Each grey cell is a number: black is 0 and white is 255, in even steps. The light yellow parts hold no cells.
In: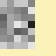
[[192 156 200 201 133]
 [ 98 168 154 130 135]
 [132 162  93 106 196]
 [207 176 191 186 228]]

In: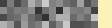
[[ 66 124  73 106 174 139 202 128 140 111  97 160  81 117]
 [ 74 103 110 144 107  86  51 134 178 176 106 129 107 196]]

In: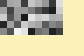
[[ 77 166 171  61 197 178 151  57 221]
 [206  85 150  25 226 201 211 173 176]
 [137  82 244 227  30 110 125  34  64]]

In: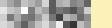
[[194 165 140 194 180 157 213  93 173 185 132 146 100]
 [206 121 171 125 116 154 201 118  66 184 165 107 141]]

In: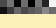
[[ 74 115   7 110   1 118  36 244]]

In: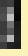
[[ 59  64  14]
 [ 79 192   6]
 [ 59  86  28]
 [ 62  35  28]]

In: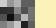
[[204 150 177  95  94]
 [ 81  16  87 183 113]]

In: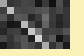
[[165  53  60  70  67  22  58  17  78  41]
 [ 85  48  90  85  38  60 110  59  41  54]
 [ 39  60  64  31 199 122  62  66  61  83]
 [ 24  49  60  85  74  53 171  52  81  26]]
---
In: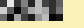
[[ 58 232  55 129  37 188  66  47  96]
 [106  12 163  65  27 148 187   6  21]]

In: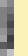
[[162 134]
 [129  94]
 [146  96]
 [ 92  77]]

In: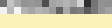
[[112 195 169 148 151 146  78 164 170 180 168 211  47 116 146 143]]

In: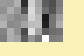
[[154 151 176  44 207 164  93  80 123]
 [165 151 137 142 212 187  26 116 156]
 [131 176 144  74 224 163  93 109 114]]

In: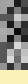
[[161 164  28  75]
 [ 88  86 205 164]
 [171 164  11  59]
 [ 86  76 215 164]
 [ 86 216 106 203]]

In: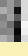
[[131 154 114 218]
 [129 161  91 215]
 [131 135   7 239]]

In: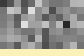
[[ 58  84 150  81 107 197 139 118 117 125 180 182]
 [122 136  90 153 169 140  88 118  97 141 172 119]
 [140 159 137 117 119 145  86 139 146 118 126 145]
 [118 132  90 157 175 138  79 113 100 142 181 114]]

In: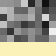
[[149 147 139 199  40 125  16  67]
 [ 63 178 152 149 173 103 215  97]
 [105  51 150 124 144 122  67 238]]
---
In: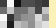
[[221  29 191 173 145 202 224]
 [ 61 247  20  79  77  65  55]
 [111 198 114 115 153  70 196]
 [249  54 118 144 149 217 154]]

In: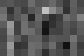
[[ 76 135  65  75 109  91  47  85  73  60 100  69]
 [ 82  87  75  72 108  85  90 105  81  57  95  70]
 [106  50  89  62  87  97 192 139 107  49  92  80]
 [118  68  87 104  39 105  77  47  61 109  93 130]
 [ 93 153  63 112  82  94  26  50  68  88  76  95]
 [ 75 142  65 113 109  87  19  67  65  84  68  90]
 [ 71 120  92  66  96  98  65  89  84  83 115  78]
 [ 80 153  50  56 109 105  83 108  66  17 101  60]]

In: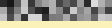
[[196  77 167  52 212 211  52 122 125 168  90 148 156 105 200 192]
 [ 43  23  90 194  56 133 160 176  70 104  73 157  42 220 177 138]
 [170  61 127 201  81  42  30 175 135  63 202 133 165  69 146  65]]

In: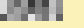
[[ 86 170 158 112 226 155 117 210  98]
 [218 148 103 159  55 123  69 194 147]
 [217 139 162 142  96 128 116 188 140]]

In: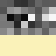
[[135 163  96 140 116 140  98 148]
 [ 93  89  51  48  71 102  90  91]
 [ 83 144 156 126 109  83 134 198]
 [124  11  50  12 246  93 219 247]
 [120 120  36 201  49  76 111  92]]

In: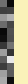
[[171  14]
 [110  10]
 [ 63  66]
 [153 177]
 [108  70]
 [  9  81]
 [ 15  78]
 [ 55 114]
 [158  51]
 [ 94 232]
 [ 60  95]
 [160  91]]

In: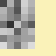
[[218 163 115 184 219]
 [ 73 176  97 209 180]
 [180 137  85 198 168]
 [169 137 117 178 149]
 [116  51 197 128  91]
 [201 194  98 161 186]
 [125 155 144 160 161]]
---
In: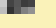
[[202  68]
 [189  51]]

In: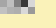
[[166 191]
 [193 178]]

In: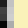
[[ 29 194]
 [ 67 202]]

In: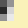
[[ 84 148]
 [ 41 213]]

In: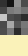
[[ 49  19]
 [ 70 122]]

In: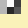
[[184 251]
 [182  40]]
